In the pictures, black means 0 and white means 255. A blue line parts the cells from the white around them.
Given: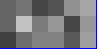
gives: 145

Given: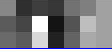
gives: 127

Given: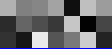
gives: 191

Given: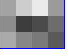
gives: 234

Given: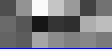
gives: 66

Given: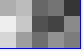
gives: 116
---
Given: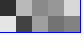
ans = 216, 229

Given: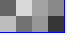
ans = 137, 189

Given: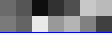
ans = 186, 122

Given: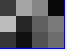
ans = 8, 54

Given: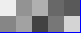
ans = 89, 134

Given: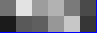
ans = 74, 27

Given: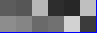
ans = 191, 141

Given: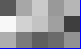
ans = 182, 174
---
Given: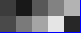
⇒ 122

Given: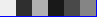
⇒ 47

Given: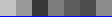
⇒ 153

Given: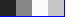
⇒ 135

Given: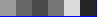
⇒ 103

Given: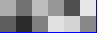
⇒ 43

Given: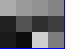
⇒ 12

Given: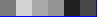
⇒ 211

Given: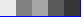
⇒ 129
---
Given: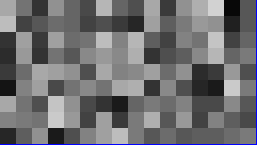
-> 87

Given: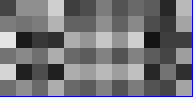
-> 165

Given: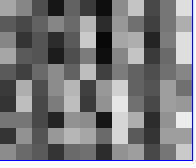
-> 174

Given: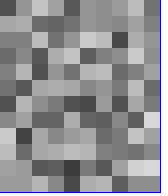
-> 128

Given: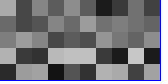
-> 100

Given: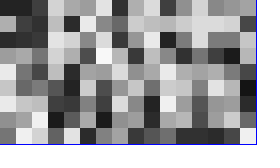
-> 71

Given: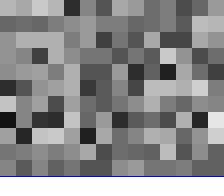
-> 182

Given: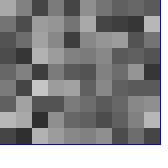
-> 183

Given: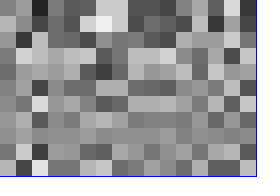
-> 70
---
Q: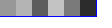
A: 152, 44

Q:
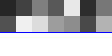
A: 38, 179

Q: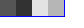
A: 85, 182

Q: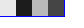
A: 233, 69

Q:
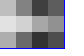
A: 190, 77

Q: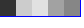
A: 50, 134

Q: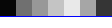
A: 6, 53
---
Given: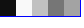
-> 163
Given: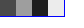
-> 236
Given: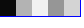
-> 212
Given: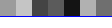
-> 111
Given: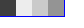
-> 148
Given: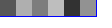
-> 146
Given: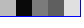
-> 224
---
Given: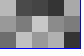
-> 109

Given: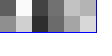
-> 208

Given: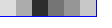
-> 172

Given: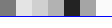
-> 208

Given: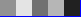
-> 146

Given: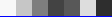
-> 126

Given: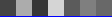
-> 54

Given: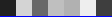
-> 104
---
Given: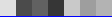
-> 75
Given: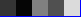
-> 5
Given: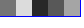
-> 220
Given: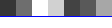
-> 110
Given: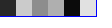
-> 203
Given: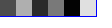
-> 175
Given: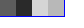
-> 42
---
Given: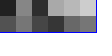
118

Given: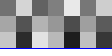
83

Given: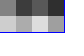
172

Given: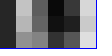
182

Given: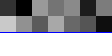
145

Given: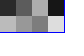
152

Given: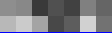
203

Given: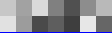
156

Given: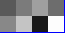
196
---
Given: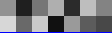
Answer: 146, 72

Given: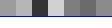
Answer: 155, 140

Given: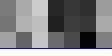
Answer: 122, 128

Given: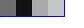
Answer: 109, 198

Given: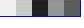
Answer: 240, 92

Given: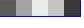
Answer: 90, 56

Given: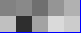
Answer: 130, 204

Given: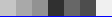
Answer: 197, 240
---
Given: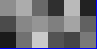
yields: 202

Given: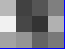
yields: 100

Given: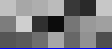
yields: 110

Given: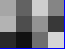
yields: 111

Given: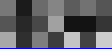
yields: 126

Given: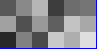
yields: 74
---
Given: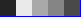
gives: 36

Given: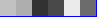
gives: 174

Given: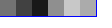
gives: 65

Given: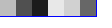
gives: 80

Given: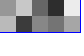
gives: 186

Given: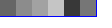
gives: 140

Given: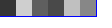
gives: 207
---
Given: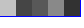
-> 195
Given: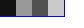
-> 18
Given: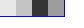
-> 231
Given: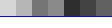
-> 214
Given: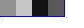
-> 146
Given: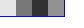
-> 230
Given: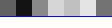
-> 96
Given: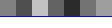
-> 129
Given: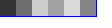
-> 52
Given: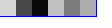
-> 214
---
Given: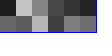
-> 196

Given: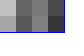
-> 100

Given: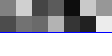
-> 208

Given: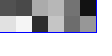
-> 73

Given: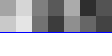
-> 214

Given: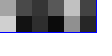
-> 73

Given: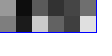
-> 13
